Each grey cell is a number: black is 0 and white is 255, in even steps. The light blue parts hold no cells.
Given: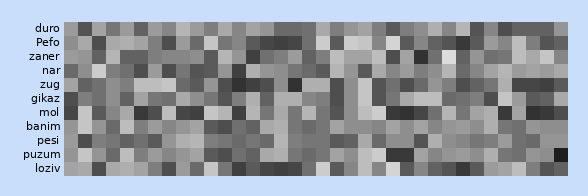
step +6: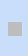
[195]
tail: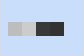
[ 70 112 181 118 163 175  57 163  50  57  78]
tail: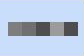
[118  84  90 149  64 175 149 142 118 106  90 181 149  90 169 134 155 126
 142 181 106 134 163 181 155 163 155 169]
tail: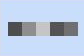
[ 78 106 149 126  78  98 118 175  70  70  64  90]
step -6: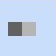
[ 92 175]
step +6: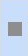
[148]

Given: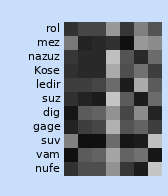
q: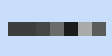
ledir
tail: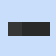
[191  84  41 107]
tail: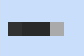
[ 78 113  62]
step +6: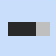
[ 47  47 197]

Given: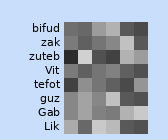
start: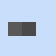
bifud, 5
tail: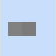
[178 201]
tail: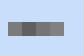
[96 81]
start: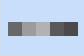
bifud, 2
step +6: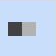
[ 72 184]

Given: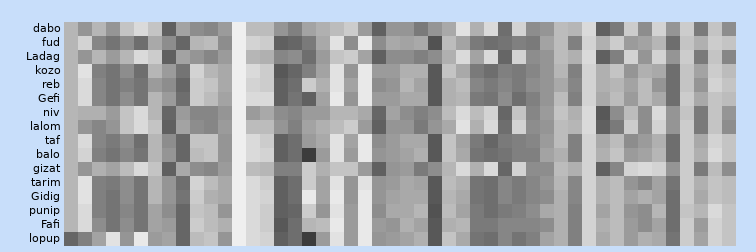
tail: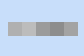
[110 204 155 211 196]
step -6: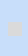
[212]
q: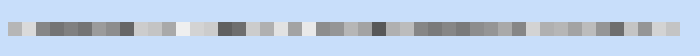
reb
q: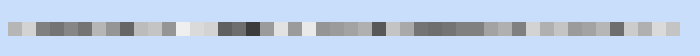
balo
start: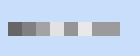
kozo, 17
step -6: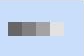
[ 96 122 157 220]

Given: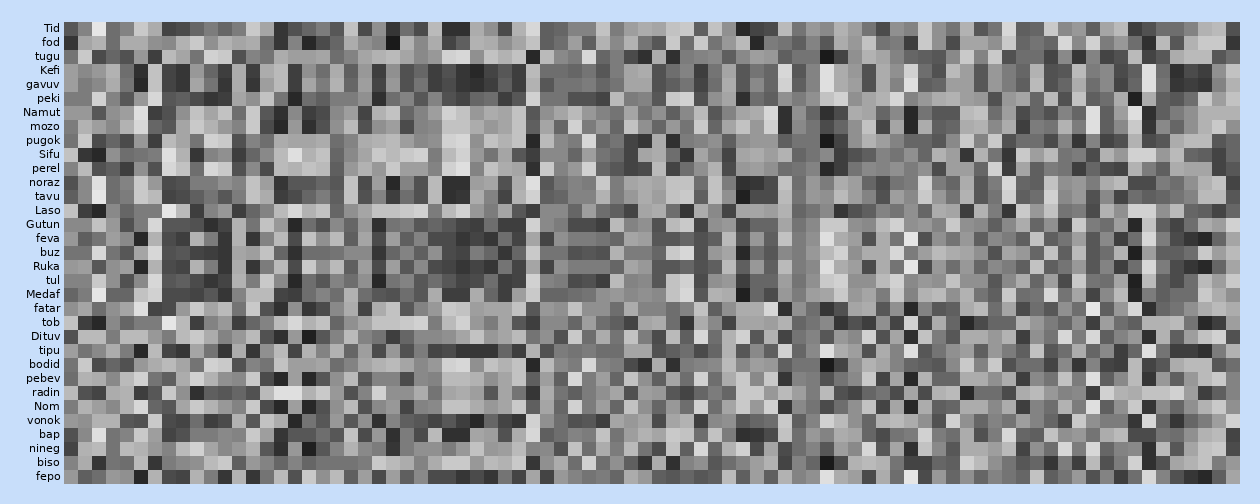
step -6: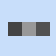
[ 62 146  75]
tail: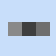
[215 124  75  54  40 102 165]
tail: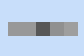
[223  62  81 144 194 165 194 110 201  87  48 137  62  75 137 158  68 178
 194 102 131 158 209 194 152 172 165 194  87 144 165 186 152 131 116 165
 116 144  95 137 186  87 131 165 172 215  48 144 102  48  75 172 165 102
 137  40 116  87  87 186 194 110 158  75 102  81 131 102 223  95 158 223
  48  95 124 144 178 178 178]

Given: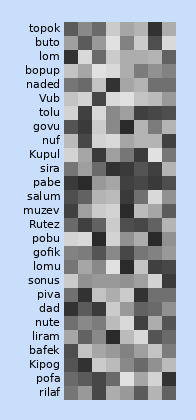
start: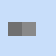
nute, 1
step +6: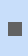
[104]

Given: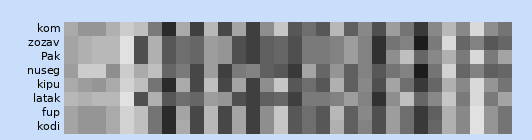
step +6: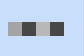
[170  77 190  77]
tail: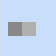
[122 217 122 164]

